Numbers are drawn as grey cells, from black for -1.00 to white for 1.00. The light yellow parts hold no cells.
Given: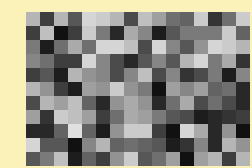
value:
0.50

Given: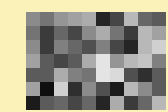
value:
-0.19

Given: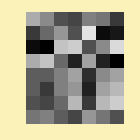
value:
-0.27

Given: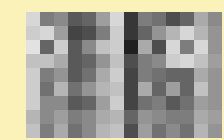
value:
0.33

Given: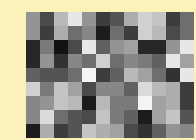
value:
-0.52
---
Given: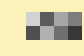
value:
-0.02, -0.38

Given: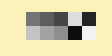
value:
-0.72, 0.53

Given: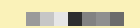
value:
-0.16, 0.21

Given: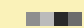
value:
-0.15, 0.11

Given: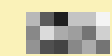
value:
0.91, 0.15

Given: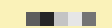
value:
-0.09, -0.27

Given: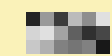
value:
0.76, 0.57

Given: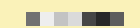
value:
-0.27, -0.11
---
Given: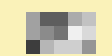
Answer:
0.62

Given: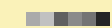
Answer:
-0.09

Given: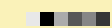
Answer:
0.05

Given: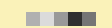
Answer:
-0.63

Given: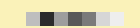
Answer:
0.68

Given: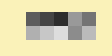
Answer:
0.10
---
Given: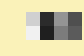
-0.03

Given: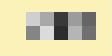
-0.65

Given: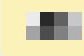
0.01

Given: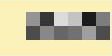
-0.20

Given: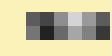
-0.18

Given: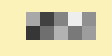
0.40

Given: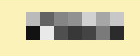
-0.38

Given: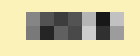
-0.25

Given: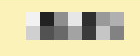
-0.18
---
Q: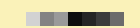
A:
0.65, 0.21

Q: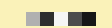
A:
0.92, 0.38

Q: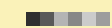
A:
0.59, 0.41

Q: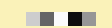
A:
0.97, 0.61

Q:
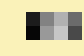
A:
0.55, 0.39

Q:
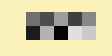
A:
0.76, 0.58
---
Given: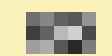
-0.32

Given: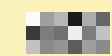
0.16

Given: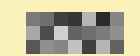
0.05

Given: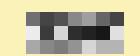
-0.03

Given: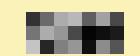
0.00

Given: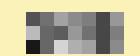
0.66

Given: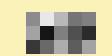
0.36

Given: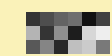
-0.68

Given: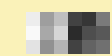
0.41
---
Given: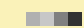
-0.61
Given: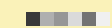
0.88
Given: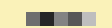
0.49
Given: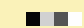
0.99
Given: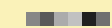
-0.12
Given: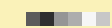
0.56
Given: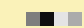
0.34
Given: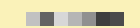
-0.41
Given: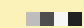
-0.74
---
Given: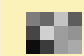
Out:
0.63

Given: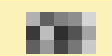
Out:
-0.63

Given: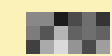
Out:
-0.23

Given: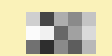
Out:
-0.19

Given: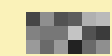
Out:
0.54

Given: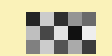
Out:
0.77

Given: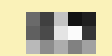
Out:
0.79

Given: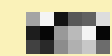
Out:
0.46
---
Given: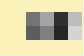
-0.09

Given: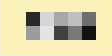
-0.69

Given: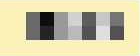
-0.18

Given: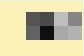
-0.33

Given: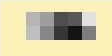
0.42

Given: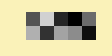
-0.35

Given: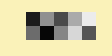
-0.78

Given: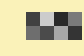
-0.49
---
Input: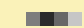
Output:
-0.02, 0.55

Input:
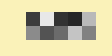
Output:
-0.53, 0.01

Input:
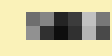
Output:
-0.14, -0.43

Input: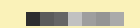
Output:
-0.64, 0.33

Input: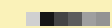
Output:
0.63, 0.15

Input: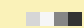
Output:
0.68, -0.60

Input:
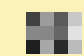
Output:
-0.49, 0.47
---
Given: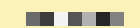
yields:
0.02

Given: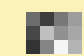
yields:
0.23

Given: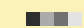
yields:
0.78

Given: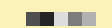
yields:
0.39

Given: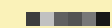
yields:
-0.81

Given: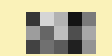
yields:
-0.04
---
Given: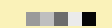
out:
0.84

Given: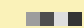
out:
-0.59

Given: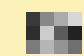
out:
0.69

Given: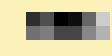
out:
-0.90

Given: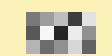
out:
-0.52

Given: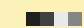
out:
0.04

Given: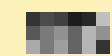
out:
-0.77

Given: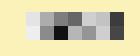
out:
-0.20

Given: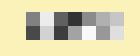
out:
-0.60
